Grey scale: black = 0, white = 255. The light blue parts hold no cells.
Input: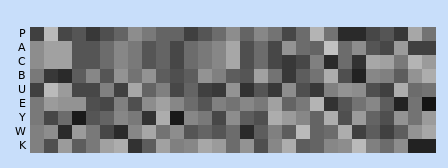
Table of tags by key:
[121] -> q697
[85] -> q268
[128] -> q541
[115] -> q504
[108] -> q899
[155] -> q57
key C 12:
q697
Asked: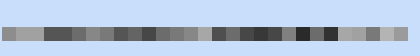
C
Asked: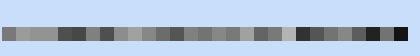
E
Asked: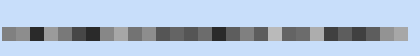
W

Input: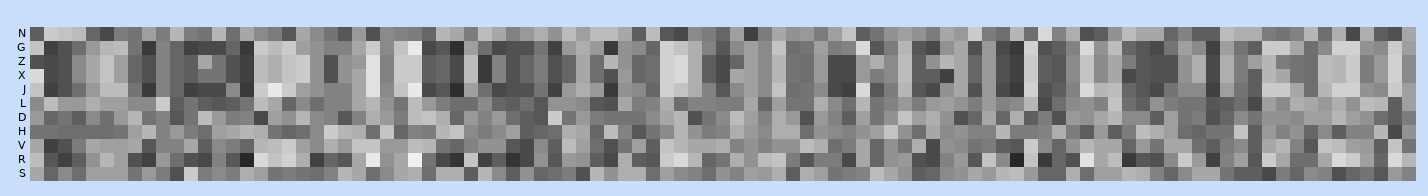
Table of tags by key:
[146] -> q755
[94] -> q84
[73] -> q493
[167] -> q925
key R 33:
q84
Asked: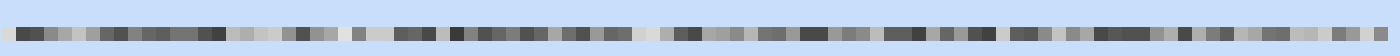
X
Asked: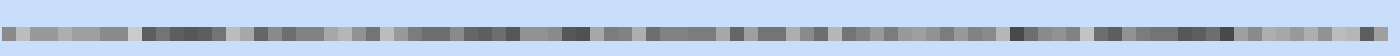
L
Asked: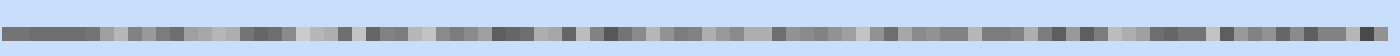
H

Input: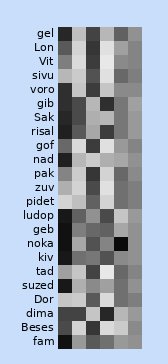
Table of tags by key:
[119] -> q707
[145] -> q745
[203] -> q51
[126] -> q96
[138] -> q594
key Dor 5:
q96
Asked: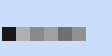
suzed
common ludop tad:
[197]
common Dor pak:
[203]
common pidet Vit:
[126]
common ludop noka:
[145]

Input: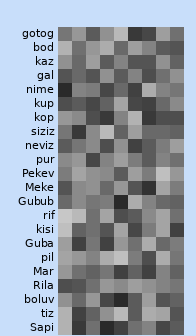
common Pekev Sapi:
[91]
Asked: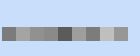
Pekev
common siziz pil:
[118]
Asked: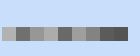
bod
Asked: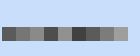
neviz
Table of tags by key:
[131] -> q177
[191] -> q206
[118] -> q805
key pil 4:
q206

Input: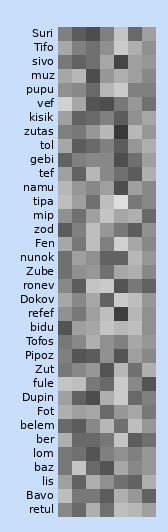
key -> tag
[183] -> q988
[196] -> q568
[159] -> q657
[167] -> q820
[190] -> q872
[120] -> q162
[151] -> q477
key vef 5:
q477
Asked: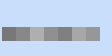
Tofos
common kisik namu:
[159]
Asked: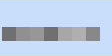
Zube
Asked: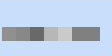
pupu

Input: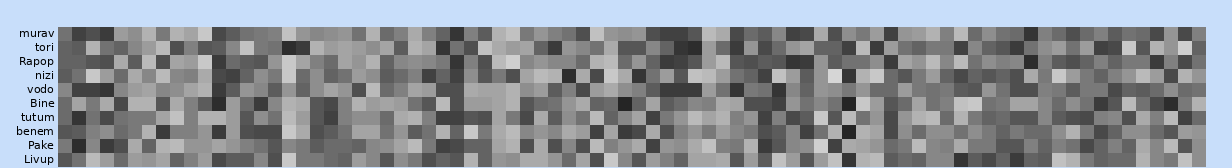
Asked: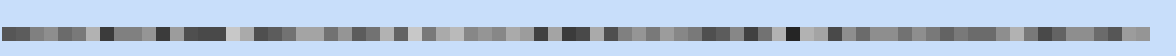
benem
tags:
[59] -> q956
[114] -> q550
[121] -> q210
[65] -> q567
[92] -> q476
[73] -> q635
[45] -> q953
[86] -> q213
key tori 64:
q567
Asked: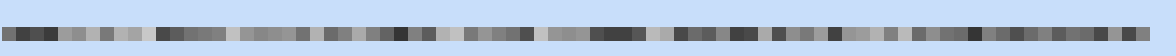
murav

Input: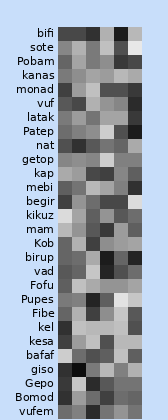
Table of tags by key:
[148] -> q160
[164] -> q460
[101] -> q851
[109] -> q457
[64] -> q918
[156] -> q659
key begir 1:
q160
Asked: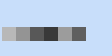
mam

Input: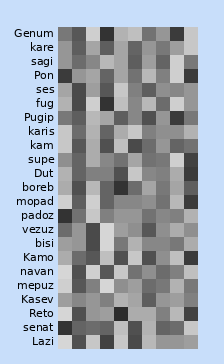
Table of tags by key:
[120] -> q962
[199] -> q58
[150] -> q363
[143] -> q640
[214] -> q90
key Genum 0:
q962
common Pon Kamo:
[59]
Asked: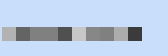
Dut
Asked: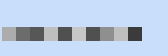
Kamo
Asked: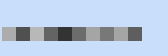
boreb
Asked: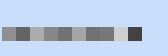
supe

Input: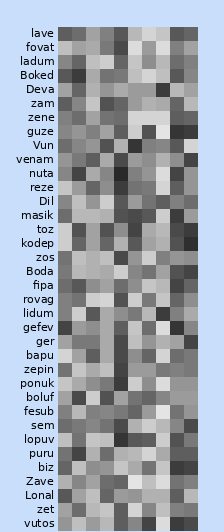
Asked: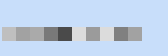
fovat
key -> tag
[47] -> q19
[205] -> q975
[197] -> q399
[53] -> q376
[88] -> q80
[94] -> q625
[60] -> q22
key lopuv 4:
q376
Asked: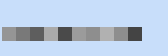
venam
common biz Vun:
[149]

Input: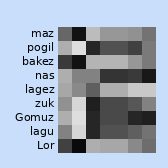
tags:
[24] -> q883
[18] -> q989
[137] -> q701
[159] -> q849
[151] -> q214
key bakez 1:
q989
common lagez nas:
[174]
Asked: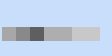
lagez

